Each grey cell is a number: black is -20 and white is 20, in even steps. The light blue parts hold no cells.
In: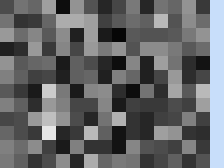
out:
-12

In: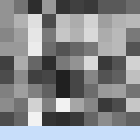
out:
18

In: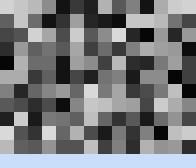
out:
-6

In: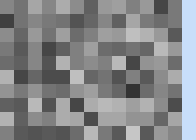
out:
-7

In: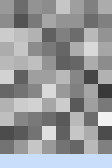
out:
11

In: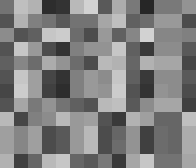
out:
-4
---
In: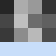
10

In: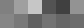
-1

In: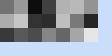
11

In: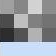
10

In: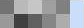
-10

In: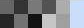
-2

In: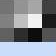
10

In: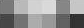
-2

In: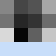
-14

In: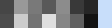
12
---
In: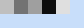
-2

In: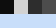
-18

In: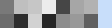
-14

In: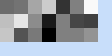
-20

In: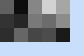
-4

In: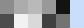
18

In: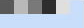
9
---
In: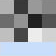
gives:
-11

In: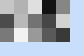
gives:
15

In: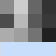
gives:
12

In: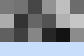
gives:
3

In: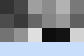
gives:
2

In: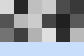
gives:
12

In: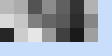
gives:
-5

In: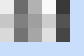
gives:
8

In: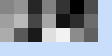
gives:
-12
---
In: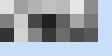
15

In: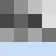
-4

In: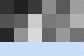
-12

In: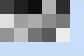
-10

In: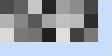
-8

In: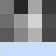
-1

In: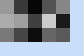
4

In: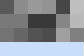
-6
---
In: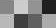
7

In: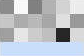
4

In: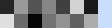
7

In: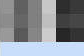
-9

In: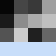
10

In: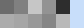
9

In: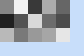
-8

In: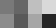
-14

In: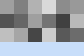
9

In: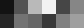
5
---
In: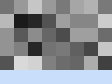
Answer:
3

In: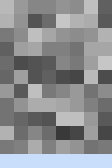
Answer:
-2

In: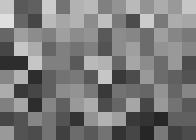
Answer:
0

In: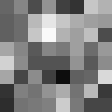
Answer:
6

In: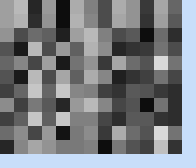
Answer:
-10
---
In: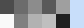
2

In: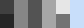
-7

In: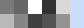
20

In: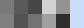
-9

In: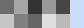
-12

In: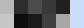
-8

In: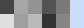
3

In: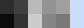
9

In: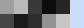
-11
